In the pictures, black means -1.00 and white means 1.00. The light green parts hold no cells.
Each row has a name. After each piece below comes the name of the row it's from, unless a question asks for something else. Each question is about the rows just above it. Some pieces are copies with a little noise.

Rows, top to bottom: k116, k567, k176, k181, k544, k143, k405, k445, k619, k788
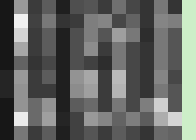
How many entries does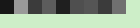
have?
9
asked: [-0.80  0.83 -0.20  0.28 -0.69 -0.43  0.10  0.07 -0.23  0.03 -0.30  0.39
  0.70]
k619
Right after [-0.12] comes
[-0.44]

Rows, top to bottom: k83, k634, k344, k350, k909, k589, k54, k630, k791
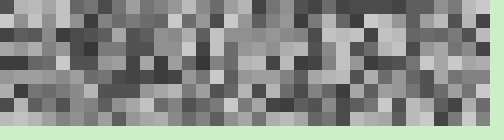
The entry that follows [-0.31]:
[0.08]
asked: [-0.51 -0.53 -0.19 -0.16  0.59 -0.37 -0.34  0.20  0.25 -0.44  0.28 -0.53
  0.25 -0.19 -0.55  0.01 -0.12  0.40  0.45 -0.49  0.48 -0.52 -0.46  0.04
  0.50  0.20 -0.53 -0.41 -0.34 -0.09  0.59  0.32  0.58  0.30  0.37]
k909

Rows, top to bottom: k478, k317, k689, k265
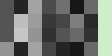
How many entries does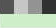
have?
4
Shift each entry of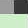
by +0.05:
[ 0.27 -0.50]
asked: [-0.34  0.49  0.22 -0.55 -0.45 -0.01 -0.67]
k317
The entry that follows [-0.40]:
[-0.12]

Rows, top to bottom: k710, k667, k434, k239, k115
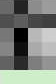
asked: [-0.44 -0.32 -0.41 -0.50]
k667
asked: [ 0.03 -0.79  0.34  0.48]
k239
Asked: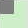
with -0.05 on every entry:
[-0.06]
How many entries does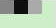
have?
3
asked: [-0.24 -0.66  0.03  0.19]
k115

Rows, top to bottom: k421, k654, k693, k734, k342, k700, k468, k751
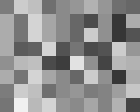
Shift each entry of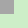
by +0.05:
[0.35]
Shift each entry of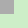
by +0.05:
[0.40]
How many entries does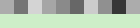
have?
10
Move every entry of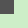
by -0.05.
[-0.40]
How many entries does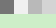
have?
4
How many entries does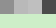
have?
4
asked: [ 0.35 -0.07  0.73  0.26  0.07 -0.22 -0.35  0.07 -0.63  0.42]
k654

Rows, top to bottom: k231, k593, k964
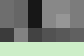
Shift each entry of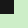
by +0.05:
[-0.77]
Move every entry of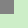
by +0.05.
[0.07]

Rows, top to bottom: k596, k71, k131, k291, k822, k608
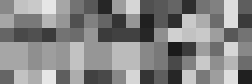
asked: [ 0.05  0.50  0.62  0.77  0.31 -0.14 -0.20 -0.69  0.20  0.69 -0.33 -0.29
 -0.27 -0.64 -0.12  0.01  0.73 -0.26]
k596
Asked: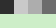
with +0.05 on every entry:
[-0.59  0.63  0.41 -0.10]
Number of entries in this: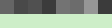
8
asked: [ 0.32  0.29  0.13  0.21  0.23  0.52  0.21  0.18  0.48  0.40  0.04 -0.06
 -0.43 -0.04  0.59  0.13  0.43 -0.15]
k822

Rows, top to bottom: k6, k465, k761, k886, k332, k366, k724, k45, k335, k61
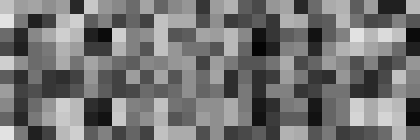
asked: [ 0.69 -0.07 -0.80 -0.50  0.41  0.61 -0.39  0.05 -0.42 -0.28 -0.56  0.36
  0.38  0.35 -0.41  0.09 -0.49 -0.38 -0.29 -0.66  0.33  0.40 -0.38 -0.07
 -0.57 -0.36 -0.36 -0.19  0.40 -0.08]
k61
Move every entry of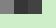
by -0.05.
[-0.04 -0.63 -0.53]

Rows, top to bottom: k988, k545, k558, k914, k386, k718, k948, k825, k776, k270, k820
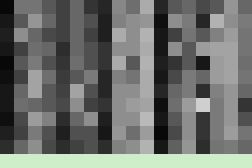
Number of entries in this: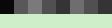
8
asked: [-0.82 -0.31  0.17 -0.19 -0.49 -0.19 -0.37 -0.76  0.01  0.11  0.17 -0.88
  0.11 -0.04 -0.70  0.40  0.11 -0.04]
k545
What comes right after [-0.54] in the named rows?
[-0.31]
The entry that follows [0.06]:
[-0.14]
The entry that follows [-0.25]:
[0.17]
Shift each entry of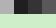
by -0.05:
[ 0.35 -0.81 -0.64 -0.36]

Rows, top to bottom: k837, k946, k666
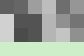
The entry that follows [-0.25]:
[-0.20]
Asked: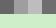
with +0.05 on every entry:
[-0.15  0.29  0.53 -0.09]
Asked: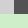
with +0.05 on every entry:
[ 0.69 -0.30]
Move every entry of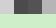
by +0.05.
[ 0.69 -0.36 -0.30  0.47]
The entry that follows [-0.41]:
[-0.35]

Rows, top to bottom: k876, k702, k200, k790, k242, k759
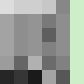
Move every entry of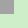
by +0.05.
[0.33]
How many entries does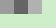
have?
3
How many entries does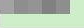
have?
5
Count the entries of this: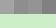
4
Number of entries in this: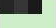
3
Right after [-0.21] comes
[0.39]
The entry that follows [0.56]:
[0.06]

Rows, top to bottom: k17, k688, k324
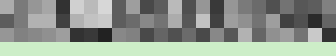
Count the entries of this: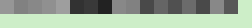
17
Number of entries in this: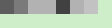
7
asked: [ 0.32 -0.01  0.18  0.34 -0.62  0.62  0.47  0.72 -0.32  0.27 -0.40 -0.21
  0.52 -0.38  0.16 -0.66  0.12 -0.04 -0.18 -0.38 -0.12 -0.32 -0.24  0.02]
k17

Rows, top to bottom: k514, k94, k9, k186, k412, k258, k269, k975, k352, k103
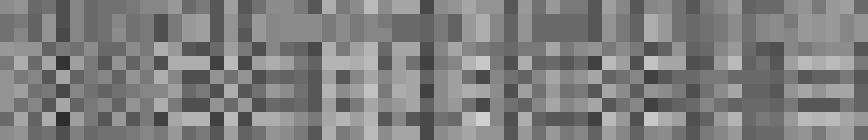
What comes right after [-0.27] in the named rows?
[0.15]
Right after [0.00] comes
[-0.17]
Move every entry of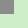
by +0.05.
[0.15]

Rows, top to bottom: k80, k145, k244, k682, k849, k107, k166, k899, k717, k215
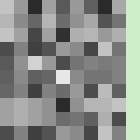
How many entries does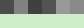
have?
6
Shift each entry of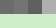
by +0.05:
[-0.10 -0.04 -0.20  0.42]
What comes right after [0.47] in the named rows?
[-0.25]
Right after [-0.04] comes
[0.02]
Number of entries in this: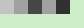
5
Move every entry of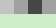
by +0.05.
[ 0.58  0.31 -0.40  0.31]

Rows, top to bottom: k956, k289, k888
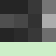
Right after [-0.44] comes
[-0.61]
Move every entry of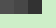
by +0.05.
[-0.33 -0.39 -0.56]
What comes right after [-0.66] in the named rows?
[-0.56]
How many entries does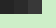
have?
3
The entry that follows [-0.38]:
[-0.44]

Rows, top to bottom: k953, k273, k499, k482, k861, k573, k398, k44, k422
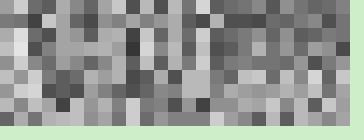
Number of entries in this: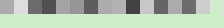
15
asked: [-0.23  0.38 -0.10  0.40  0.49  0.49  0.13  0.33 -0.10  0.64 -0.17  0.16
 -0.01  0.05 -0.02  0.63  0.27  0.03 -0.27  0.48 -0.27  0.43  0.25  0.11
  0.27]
k422
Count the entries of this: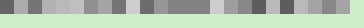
25
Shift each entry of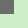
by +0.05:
[-0.10]
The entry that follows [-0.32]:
[0.13]
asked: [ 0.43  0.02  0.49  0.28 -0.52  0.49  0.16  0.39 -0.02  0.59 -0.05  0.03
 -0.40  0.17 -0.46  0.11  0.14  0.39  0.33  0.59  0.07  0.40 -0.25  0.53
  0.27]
k44
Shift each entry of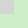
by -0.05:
[0.62]

